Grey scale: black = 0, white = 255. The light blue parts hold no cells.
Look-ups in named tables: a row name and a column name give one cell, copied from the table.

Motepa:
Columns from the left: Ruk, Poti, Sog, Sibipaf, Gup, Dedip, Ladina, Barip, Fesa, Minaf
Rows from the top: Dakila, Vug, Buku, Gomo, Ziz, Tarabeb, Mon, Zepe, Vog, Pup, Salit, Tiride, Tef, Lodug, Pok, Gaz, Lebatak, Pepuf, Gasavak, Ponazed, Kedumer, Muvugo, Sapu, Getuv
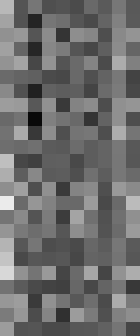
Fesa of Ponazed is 146
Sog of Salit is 112
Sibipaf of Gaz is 124
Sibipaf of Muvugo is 145
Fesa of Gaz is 112
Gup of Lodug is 58

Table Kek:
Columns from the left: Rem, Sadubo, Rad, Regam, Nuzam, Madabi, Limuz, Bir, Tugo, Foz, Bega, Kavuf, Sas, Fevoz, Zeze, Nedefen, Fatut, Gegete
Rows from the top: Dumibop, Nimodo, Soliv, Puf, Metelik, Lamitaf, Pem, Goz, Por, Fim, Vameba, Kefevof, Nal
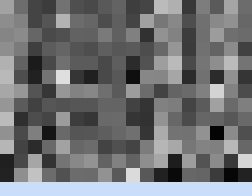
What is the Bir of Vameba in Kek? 67
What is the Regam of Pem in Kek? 54
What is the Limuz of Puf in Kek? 78
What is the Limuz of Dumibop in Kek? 73
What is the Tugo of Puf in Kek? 87
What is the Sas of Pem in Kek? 100
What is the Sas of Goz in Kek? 125
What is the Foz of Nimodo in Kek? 68
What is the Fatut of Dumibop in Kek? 165
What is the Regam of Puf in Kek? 92
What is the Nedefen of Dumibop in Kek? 90
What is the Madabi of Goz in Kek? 86
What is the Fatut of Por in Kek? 87
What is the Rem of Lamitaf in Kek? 185
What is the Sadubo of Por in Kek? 47
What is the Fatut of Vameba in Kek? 184
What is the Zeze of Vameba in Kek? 131
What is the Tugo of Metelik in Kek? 94
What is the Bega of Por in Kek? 50

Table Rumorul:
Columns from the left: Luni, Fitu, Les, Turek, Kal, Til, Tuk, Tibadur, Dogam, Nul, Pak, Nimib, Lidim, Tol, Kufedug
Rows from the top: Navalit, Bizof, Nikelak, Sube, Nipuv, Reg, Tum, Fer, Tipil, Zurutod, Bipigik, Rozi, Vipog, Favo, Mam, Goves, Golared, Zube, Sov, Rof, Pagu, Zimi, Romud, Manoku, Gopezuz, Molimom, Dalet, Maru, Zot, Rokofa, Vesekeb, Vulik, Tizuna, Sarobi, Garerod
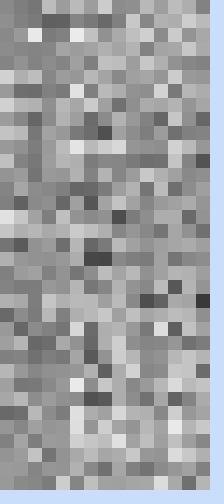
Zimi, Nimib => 98
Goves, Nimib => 173
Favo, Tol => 141
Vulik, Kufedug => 135
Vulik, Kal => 153
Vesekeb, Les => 160
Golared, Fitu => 175
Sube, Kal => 164
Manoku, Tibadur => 174
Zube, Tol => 171
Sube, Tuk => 163
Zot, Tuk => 82
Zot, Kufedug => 171

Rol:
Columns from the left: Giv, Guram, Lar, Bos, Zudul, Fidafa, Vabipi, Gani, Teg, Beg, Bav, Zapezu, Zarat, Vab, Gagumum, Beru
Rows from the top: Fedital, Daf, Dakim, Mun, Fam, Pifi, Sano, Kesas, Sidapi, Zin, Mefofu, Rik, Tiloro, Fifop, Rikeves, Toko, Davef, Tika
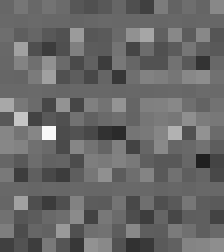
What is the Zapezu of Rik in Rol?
88
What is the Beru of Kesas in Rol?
114
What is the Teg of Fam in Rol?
120
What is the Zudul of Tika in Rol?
85
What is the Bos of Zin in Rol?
249
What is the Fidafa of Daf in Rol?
101
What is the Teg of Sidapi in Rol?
111
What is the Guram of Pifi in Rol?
101
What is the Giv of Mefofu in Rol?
135
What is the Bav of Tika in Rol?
57

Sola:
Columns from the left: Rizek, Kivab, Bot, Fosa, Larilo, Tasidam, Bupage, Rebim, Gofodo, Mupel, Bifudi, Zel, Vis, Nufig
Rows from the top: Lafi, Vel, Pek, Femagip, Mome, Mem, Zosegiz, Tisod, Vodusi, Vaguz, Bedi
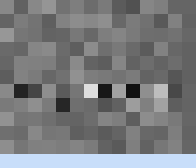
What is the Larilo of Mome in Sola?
104
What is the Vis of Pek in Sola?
114
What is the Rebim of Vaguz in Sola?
91
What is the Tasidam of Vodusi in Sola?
100
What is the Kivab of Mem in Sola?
130
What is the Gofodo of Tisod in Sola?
97
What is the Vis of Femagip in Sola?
103
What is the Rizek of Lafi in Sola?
136

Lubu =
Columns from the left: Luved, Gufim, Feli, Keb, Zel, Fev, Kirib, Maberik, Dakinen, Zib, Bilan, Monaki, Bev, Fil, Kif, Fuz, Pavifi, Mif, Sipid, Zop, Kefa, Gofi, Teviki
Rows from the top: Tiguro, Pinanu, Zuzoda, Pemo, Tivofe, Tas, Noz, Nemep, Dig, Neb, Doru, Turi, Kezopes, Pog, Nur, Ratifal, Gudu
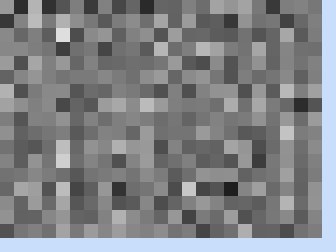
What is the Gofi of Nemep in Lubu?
44
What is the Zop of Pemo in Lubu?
101
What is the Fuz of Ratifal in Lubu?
107
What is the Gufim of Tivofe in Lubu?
80
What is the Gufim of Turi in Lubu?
93
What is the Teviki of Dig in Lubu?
155
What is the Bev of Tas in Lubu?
102
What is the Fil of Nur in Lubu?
129
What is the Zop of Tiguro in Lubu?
57
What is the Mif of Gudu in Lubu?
174
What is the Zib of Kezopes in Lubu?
116
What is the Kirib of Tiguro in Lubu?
58
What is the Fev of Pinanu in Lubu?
142
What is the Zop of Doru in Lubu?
107
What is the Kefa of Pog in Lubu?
133
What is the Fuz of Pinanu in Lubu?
94

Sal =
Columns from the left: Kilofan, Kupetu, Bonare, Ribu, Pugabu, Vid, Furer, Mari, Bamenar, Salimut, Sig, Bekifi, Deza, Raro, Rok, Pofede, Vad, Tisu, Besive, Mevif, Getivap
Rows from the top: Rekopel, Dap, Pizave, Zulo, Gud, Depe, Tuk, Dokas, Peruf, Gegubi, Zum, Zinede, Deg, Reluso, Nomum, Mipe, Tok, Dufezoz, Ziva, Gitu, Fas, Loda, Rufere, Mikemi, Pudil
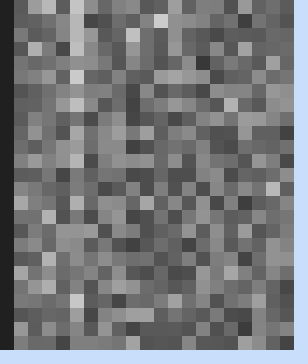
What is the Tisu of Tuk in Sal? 133
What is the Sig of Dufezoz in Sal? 87
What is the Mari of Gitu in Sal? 99
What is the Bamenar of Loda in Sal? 70
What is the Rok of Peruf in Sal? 131
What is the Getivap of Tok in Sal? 124
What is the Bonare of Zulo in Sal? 175
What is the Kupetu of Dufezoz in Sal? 124
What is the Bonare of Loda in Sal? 118
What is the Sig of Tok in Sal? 80
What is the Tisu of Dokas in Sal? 105
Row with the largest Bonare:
Zulo

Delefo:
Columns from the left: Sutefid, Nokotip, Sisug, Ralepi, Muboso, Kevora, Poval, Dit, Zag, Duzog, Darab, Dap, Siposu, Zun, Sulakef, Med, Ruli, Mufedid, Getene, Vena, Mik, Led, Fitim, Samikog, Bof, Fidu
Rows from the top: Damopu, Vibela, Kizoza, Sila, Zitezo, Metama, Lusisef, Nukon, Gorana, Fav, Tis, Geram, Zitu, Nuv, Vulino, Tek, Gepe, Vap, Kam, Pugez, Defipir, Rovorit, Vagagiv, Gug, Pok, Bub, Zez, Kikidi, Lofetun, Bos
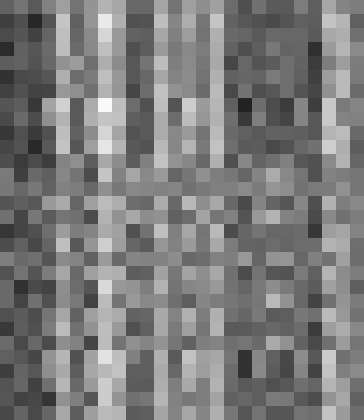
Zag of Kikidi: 167
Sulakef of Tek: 163
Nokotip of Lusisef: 81
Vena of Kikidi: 80
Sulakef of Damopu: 142
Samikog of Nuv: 123
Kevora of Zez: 93
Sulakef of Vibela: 118
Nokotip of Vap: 96
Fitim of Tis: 113
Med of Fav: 186
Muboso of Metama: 175
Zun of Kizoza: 157
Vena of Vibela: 74
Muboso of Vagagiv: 166
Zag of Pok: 115

